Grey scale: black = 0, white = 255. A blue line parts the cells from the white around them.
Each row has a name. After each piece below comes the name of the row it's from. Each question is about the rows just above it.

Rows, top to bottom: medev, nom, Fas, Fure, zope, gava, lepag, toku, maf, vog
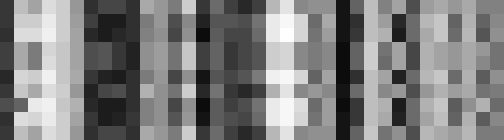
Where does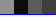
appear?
toku
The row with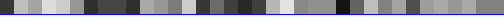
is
medev
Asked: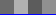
gava
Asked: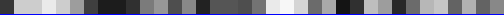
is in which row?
nom

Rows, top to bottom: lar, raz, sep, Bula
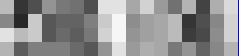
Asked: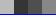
raz
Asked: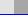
lar
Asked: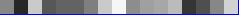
raz

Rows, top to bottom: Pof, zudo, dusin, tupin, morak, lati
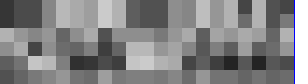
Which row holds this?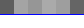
dusin
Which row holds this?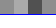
dusin
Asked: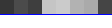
morak
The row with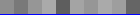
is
dusin
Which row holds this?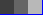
tupin
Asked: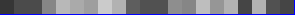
Pof

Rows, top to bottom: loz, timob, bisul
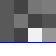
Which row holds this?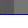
timob
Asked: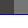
loz
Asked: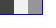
bisul
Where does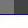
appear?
timob

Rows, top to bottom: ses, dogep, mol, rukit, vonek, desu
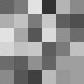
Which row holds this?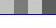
dogep
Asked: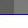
rukit
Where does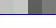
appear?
rukit
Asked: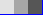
mol

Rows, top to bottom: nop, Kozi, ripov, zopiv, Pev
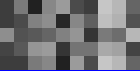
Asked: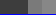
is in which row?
Pev
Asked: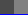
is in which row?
Kozi
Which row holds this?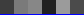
Pev
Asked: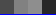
Kozi
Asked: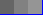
ripov
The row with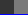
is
ripov
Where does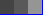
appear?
zopiv

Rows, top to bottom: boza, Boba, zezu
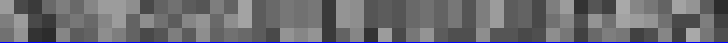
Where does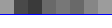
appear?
Boba
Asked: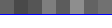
zezu
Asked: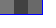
zezu
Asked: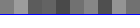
Boba
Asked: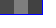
Boba
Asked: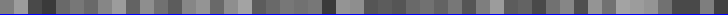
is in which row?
Boba

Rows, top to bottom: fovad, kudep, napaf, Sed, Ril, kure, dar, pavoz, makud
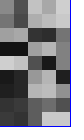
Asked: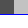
fovad
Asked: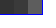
pavoz
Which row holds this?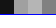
Sed
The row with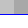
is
fovad
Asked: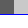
makud

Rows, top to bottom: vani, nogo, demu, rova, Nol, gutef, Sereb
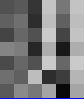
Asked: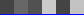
demu
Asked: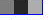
rova
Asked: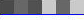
Nol
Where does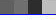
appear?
nogo
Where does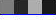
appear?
rova
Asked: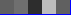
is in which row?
nogo
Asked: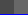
Nol

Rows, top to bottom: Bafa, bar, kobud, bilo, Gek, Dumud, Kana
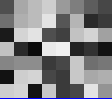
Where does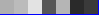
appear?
bar
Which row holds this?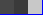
Dumud
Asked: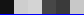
Dumud
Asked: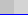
kobud

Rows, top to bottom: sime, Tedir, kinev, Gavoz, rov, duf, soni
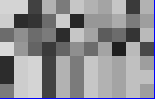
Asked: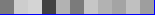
soni
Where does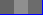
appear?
Gavoz
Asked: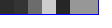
Tedir
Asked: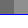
kinev
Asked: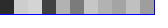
rov

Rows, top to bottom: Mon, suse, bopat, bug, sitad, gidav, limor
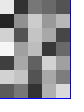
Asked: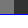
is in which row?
limor
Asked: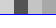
bopat
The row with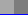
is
gidav

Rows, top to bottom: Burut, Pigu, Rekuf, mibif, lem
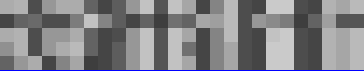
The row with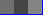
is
mibif
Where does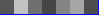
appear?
mibif
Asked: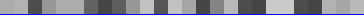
Burut

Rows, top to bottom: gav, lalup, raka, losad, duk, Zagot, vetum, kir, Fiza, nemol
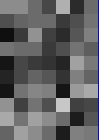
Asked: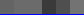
lalup
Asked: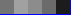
Fiza
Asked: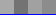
Fiza
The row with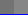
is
vetum
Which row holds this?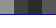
raka

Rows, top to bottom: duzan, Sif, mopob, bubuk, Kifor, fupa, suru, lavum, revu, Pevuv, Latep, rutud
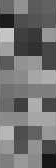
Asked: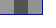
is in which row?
Latep
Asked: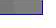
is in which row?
suru
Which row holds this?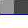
Kifor
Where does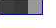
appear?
mopob
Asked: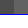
Pevuv

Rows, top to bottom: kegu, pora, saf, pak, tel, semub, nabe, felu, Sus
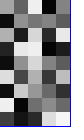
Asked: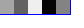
kegu
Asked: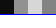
tel
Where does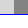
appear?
tel

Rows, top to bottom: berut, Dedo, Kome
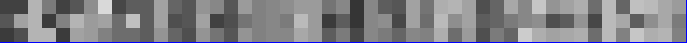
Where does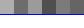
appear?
Kome
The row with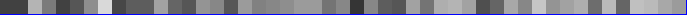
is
berut
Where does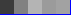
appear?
Dedo
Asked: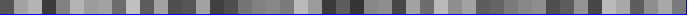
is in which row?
Dedo
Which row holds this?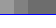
Kome
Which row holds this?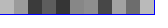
Dedo
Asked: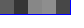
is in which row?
Dedo

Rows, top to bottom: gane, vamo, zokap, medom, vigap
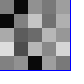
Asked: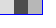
medom
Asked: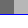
zokap
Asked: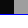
vigap
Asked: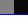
gane
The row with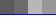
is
zokap
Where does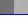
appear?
vamo
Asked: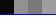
gane

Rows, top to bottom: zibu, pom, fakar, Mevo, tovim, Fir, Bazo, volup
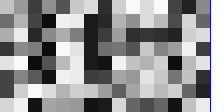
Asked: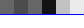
volup
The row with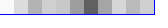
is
Bazo
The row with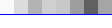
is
Bazo
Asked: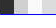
zibu

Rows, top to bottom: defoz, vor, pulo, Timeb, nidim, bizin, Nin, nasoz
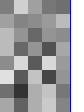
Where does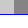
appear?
nasoz
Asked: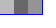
Timeb
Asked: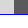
nidim
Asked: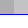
Nin
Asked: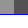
Timeb
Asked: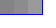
vor
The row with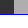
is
Nin

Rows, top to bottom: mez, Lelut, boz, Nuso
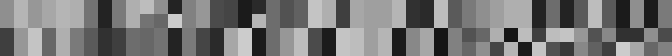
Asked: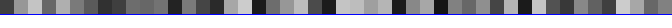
Nuso
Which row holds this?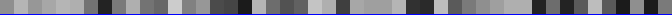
Lelut
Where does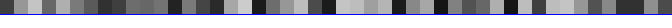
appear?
boz
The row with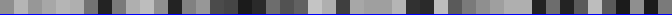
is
mez

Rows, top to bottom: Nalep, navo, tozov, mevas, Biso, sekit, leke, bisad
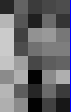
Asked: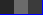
leke
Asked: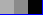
bisad
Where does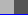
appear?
navo
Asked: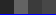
Nalep

